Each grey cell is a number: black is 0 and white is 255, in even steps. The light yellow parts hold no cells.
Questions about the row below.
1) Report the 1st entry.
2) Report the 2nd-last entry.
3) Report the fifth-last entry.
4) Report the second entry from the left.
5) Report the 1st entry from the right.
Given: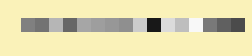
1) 128
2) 96
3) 190
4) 115
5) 75
